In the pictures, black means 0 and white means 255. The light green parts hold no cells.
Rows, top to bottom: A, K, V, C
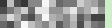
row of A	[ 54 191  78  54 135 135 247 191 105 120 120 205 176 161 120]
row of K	[ 78 120 161 205 105 231 231 148 148 191 231 148 176 218 148]
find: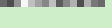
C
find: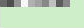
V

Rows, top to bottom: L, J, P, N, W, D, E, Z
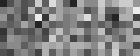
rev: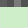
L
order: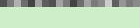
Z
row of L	[ 36  81 122  81  94 204  94 220 163  94  36 176 138 138 204 150 176 204
 204 150]
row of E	[110 138 138  94 122 150 176 163 176 138 176 176 163 138 191  94 191 150
 150  67]
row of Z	[ 81  67 122 138 110  67 176  94 150 110 163 138  81 122 163 122 204  94
 122 163]
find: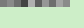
Z

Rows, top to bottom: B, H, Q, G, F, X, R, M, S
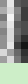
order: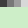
S
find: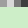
S

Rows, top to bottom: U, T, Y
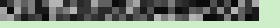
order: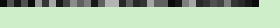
U
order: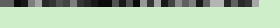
U
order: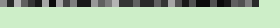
T
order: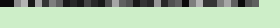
T
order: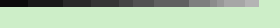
U
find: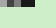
T
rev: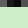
T

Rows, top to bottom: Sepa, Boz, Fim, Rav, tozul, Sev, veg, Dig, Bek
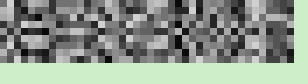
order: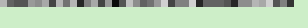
Rav
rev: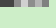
Bek
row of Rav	[ 52 128  84 208 168 181 141 141  38  84  98  98  98  38 208 128 128  68
 208 153 114  98 141 193  84  10 153  68 168 128  38 181 114 181  68 168
 141 153  84  84  98 181]
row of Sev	[ 52 168  68 193 181 193 153  98  52  68  98 114  68  52 193 153 141  52
 208 141 128 128 168 193  84  10 168  98 128 128  68 168  98 153  52 181
 181 153  98  84  98 153]
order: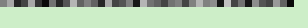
Dig
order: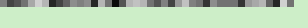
veg

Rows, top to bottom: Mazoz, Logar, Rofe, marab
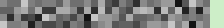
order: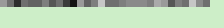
Mazoz
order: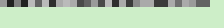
Logar
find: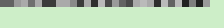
Logar
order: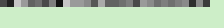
Rofe
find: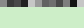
Rofe
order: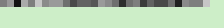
marab
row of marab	[198 126 126 138  33 111  73  73  98  59 126 111  46 111 138 154  86  98
  98  73 111 154 154 138 198 126 170  19 154 126]

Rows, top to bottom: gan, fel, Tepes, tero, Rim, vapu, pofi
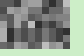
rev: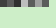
tero
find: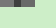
fel
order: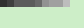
tero
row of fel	[ 77 160 146 160 119 119  63 105 105 146]

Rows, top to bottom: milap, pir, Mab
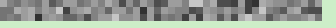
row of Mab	[116 130 116 157 171  50 144 157 144 102 102 130  77 130 157 157 198 144
 144 157  77 157  77 130 116 130  65 157  65 171 157  90 144  77 171 198
 157 157  90 130 157 130 130 144 171 116]
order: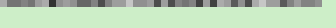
Mab
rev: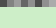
milap
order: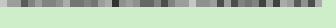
Mab

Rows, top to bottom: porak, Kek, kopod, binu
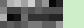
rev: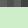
Kek
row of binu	[ 81  96  81  96 122 122  96  96 150]
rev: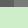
binu
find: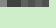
Kek

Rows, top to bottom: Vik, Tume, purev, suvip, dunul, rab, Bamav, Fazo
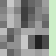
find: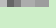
dunul
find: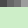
Vik
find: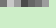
Vik

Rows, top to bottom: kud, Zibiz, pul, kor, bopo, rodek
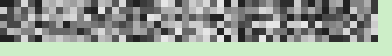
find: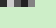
kud
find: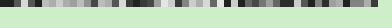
kud

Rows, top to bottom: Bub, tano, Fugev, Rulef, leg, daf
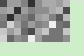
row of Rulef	[117 210 157 117 157 130 142 238 117 104]
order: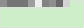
daf
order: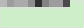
Bub
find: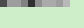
Bub
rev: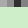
Bub
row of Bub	[ 75 157 157 130  48 142 170 170 157 184]

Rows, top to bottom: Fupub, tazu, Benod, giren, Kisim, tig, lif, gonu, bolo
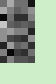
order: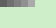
tazu
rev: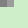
Kisim
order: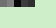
gonu

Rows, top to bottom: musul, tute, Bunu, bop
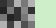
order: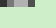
musul
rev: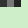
tute
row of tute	[ 36 120  50 135  50]
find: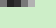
Bunu

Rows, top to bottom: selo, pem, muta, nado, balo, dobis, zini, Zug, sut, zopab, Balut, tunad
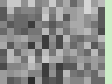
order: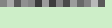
zini
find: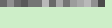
balo

